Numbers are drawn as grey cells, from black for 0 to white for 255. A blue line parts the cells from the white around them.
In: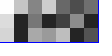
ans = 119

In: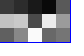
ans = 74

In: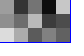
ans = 186

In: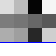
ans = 103

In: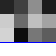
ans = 191

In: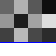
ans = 163

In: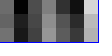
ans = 71
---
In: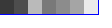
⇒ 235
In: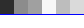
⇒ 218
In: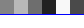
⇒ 74
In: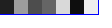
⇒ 238
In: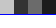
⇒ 28
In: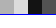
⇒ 82
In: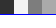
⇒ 170
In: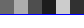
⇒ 49
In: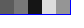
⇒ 149
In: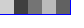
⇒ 97
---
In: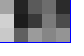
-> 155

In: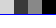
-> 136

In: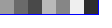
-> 73

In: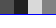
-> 217

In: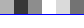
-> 141

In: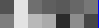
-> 185

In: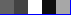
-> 255

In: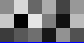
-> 111

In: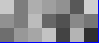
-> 166

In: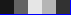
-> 230
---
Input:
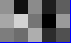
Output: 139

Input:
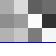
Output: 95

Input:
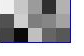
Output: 155

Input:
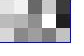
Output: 104

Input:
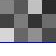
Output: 193

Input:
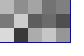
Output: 164

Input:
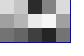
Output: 43

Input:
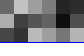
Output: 158

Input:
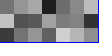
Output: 168

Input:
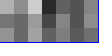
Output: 205
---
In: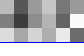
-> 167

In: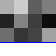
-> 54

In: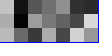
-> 106

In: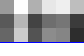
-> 204

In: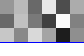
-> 137

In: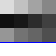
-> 115

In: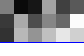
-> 184

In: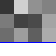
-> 157

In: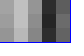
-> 184

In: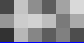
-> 183
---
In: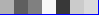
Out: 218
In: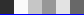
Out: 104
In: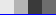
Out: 109
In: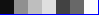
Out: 252
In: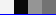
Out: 115
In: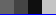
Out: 196
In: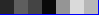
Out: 183
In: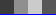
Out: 87
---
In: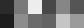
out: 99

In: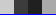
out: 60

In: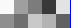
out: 201

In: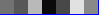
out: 72

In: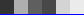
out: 72

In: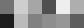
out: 142

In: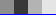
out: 56
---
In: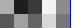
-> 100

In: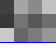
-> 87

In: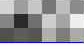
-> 113

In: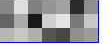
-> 24

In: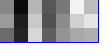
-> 201

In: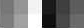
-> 255
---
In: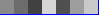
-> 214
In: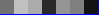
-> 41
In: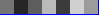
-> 186
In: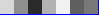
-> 178
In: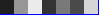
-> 51
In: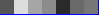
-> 140
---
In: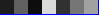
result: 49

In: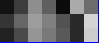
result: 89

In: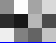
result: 129

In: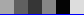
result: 134

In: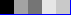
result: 117

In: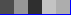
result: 47

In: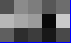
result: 60

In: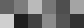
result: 139
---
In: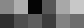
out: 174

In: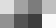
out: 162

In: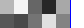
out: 245

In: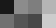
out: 140

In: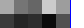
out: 117

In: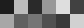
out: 188

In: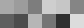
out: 156
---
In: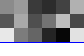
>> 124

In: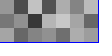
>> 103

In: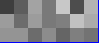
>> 148

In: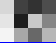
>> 168

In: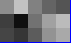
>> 54

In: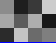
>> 196
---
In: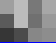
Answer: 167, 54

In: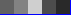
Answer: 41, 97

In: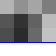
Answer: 125, 77

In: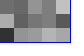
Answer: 193, 49

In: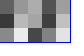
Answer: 158, 137

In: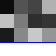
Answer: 177, 26

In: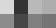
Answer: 173, 140

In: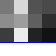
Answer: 74, 60

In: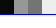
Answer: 238, 9
